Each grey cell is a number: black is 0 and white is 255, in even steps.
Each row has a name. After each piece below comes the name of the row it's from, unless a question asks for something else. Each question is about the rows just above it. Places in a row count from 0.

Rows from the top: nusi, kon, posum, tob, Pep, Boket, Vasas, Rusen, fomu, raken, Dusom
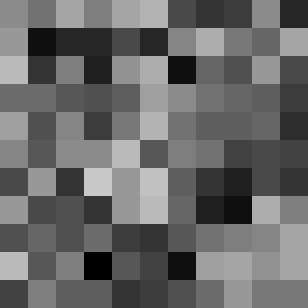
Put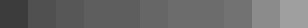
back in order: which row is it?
tob
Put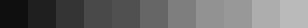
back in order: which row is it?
posum
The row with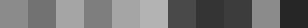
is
nusi
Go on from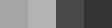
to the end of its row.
[ 60, 139,  38]

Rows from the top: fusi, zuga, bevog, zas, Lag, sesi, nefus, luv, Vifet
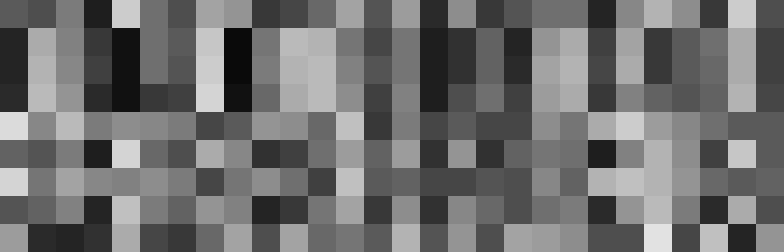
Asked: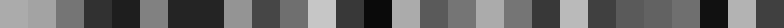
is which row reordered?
zuga
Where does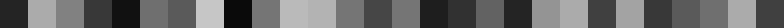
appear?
zuga
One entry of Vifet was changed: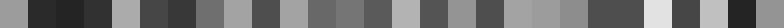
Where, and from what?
7, [104]

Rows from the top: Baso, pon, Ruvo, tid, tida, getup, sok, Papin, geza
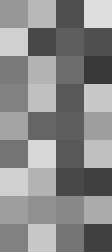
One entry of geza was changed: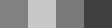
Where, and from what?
2, [116]
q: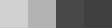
sok
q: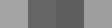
tida
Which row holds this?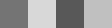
getup
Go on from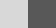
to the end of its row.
[192]
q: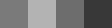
Ruvo

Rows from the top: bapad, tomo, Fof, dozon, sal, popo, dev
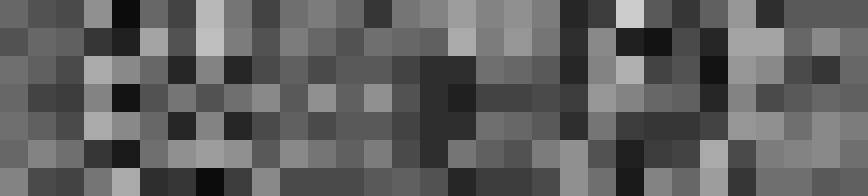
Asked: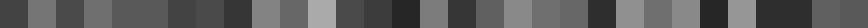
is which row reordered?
sal
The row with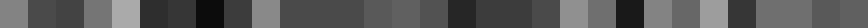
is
dev
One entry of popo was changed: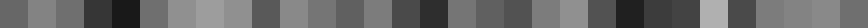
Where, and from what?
25, [170]
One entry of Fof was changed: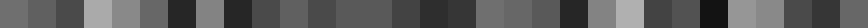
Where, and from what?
16, [46]

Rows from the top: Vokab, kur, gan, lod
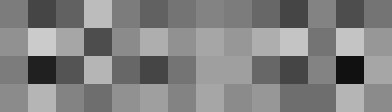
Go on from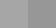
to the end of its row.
[174, 196, 116, 196, 151]
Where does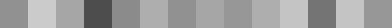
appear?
kur
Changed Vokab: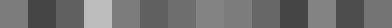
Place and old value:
6, [116]

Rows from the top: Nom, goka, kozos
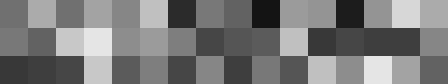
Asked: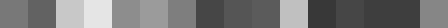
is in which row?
goka
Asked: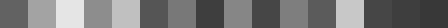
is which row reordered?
kozos
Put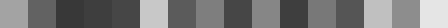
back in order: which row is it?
kozos
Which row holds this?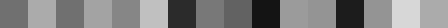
Nom

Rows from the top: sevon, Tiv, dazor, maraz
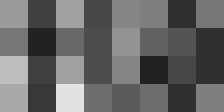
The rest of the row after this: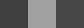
[133, 126,  48, 118]
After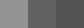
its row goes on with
[48]

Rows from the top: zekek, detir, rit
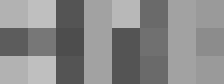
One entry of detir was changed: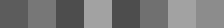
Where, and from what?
4, [84]
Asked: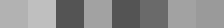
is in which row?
rit
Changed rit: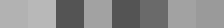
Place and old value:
1, [191]
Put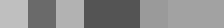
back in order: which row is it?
rit
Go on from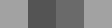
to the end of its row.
[154]

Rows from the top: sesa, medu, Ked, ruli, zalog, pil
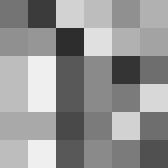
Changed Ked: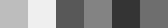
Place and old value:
3, [138]
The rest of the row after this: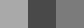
[210, 110]

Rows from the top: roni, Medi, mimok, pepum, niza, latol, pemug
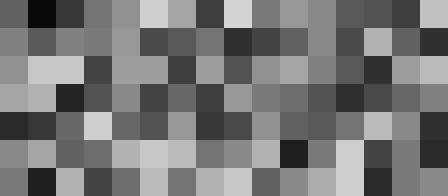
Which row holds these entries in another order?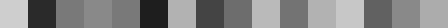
pemug
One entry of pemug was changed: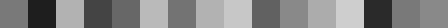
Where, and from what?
4, [109]

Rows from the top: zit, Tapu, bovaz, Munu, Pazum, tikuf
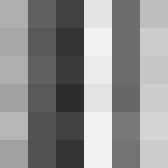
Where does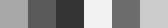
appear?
Tapu
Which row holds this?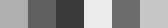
bovaz
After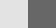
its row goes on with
[204]
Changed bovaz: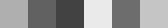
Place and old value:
2, [60]

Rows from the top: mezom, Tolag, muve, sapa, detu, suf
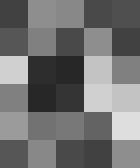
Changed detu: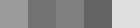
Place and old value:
2, [120]
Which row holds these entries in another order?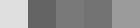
detu
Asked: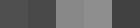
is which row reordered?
mezom
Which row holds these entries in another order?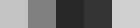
sapa
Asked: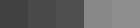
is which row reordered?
mezom
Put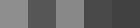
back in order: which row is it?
suf
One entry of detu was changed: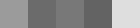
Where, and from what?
1, [114]

